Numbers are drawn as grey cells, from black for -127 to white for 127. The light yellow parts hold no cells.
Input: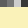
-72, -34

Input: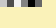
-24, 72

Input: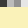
102, -70

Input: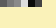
-60, -35

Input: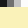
124, -104

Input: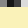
91, 7

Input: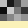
31, -34
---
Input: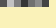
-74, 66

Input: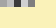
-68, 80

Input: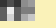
-32, 107

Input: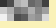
5, 113

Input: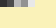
59, 104

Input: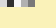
119, 119

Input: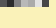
56, 98

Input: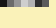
78, 78
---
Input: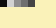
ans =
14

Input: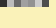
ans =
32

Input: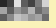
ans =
-3

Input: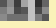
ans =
-41

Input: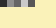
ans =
-25

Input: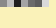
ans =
36
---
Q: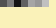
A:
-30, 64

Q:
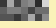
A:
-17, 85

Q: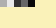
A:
-77, 106

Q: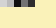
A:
-111, 83

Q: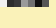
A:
26, 112

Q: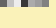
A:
-72, 109
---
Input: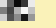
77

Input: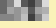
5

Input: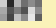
27

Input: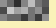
4

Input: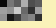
18

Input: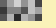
-43
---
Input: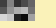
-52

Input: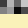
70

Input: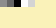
124

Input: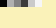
-68

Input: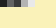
51

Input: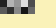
94
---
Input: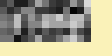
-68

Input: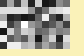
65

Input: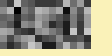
-54

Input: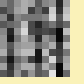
-23

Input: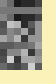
-35

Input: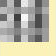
28

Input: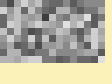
96

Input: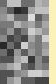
-59

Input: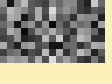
-63
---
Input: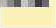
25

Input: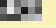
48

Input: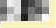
-54

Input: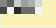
46

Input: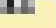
56

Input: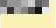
75
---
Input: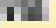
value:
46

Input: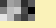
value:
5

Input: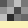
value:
20

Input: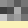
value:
-67

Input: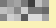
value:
64

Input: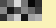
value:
7

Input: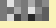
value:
-6

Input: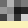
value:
24
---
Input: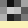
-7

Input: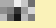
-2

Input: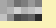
-85

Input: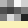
-92

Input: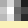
-85

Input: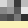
-81
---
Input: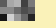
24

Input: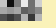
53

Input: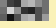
54

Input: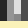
20

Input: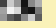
8

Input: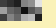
45
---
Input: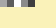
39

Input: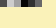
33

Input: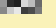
87

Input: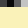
-32

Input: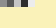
69

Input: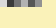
50

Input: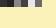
7
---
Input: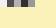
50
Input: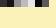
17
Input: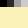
32
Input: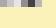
101
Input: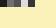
-46
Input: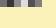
14
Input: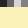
85
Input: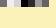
84
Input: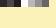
-97
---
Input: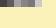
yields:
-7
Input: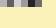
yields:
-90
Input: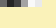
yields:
121
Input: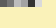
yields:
-76
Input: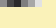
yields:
39
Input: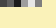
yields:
102
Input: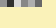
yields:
46
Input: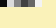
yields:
-24
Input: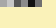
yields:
-110
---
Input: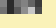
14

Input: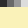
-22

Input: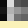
65

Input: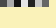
-93

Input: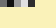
28

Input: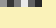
106

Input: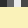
-25

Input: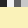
114

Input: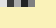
44
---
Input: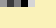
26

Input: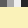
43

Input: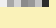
84

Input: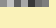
39

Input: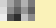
93

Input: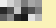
96
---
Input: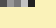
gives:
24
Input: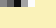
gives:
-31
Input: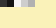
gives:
-107
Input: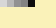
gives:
56
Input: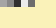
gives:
8
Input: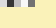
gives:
-73
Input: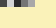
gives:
85
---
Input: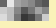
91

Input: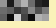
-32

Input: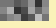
-22

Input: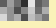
86

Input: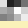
0

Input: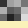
-22

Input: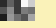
-98

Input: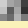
7

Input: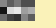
-21
